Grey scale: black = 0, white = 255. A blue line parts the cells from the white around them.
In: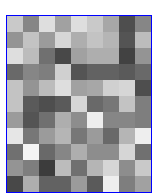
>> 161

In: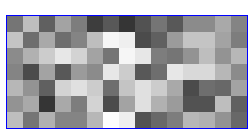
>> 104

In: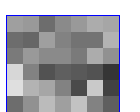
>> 95

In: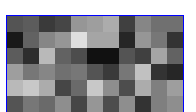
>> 142

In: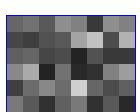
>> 41
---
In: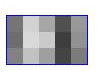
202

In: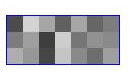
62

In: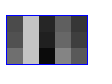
32

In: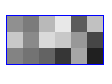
218

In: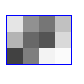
84

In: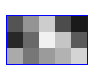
241

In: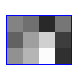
208

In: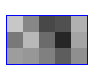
107

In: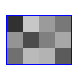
128

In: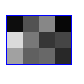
54
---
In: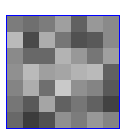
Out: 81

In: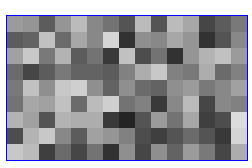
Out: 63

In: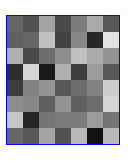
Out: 164

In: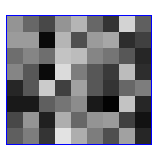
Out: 52

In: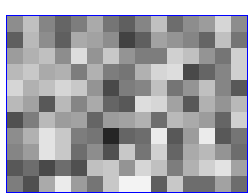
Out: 170

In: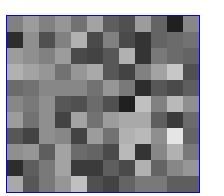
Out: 121

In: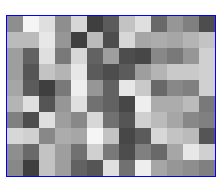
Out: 195
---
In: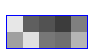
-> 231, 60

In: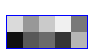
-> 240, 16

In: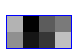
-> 192, 1

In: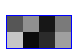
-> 198, 10

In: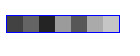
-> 197, 36

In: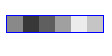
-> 236, 56
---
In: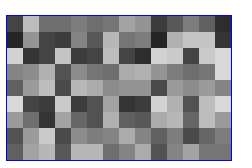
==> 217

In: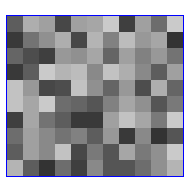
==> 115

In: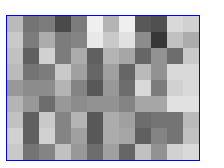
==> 201

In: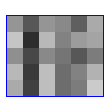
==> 124

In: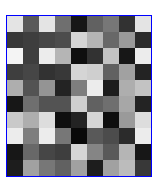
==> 236

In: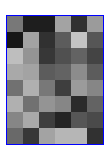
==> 68

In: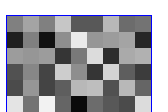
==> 177
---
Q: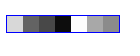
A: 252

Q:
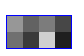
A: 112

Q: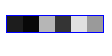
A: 224

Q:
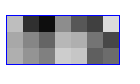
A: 87

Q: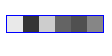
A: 80

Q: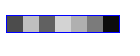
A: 176

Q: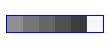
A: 60

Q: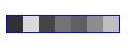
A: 95

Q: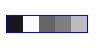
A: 188
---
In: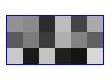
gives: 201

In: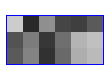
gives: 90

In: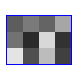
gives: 228

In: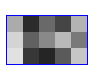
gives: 225

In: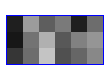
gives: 54

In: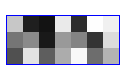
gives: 80
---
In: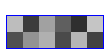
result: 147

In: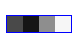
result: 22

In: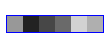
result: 34

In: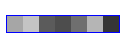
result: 196

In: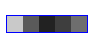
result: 90

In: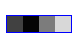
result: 5

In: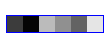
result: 5

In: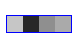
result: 40

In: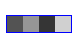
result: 150
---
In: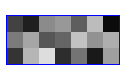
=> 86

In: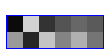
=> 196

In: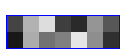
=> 114

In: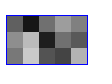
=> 30

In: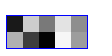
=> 3

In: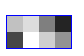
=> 207

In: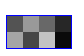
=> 195
